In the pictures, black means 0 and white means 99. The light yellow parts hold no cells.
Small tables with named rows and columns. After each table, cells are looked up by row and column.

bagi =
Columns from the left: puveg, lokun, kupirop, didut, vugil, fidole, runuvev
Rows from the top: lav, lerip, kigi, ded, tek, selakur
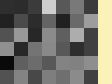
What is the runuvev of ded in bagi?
25
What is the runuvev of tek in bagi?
55
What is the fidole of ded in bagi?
18
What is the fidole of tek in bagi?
50
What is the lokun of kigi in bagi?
59
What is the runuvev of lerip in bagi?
61
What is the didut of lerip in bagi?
39

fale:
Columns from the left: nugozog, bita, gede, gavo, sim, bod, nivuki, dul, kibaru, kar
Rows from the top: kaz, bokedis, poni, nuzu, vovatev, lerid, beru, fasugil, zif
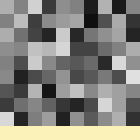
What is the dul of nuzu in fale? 42
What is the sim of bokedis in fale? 60
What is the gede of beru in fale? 70
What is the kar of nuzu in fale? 67
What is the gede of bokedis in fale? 24
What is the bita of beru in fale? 23
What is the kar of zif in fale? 19
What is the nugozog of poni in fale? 67
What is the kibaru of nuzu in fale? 50
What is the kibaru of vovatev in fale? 84
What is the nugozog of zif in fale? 84
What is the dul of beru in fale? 68
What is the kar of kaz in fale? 52
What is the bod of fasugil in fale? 14
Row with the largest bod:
beru

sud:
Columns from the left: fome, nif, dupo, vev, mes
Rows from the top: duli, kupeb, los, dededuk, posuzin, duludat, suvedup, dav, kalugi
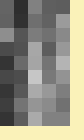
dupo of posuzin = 64
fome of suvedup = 21
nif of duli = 18
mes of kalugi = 50
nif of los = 33
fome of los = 55
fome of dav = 24
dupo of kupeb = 43
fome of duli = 39
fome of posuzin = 20
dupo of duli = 50
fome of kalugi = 20
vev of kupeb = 38
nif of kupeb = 19
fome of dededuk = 29
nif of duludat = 30
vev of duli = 37
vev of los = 44
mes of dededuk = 59
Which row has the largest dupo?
duludat

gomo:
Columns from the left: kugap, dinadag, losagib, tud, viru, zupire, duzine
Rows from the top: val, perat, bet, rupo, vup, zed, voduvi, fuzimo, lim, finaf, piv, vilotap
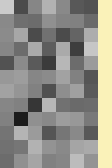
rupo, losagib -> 66
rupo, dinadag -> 42
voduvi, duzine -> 35
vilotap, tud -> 50
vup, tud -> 23
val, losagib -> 52
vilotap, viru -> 52
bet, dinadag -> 65
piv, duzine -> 66
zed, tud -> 54
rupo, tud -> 36
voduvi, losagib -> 50
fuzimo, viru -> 44
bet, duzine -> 67
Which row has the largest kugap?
val

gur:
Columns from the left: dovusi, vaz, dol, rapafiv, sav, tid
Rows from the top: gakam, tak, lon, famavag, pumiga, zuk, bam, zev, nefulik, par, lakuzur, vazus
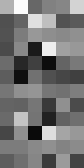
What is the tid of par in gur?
59
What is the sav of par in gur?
64
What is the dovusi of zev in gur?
39
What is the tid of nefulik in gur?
43
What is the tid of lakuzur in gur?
54
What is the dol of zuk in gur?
44
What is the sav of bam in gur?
44
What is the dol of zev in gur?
46

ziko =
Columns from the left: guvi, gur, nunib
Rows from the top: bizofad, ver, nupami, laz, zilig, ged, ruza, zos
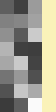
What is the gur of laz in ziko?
25
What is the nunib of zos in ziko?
97
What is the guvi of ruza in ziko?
32
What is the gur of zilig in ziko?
78
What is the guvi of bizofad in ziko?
37
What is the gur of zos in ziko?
37
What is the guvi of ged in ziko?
45
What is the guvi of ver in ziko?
50
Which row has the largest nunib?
zos

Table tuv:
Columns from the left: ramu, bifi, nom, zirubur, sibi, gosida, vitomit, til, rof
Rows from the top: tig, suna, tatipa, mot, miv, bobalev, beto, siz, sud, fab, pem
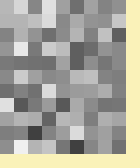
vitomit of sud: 49
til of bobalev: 51
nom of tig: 52
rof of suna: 77
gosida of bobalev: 72
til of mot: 57
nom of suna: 74
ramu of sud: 63
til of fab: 62
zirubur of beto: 85
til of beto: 67
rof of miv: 53
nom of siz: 47
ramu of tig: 71
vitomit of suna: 57
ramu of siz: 87
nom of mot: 47
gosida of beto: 60
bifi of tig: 83
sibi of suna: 53
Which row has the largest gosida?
fab

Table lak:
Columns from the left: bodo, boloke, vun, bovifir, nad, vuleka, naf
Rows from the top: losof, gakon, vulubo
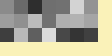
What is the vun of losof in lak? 18
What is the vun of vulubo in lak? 37
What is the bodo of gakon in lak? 61
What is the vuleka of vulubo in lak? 20
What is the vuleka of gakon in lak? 69
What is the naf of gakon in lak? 64
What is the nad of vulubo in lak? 28
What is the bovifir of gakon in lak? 44
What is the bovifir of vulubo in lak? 85
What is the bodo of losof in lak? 54
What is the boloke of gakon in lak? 56
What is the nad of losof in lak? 44
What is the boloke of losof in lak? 41
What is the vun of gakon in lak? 73

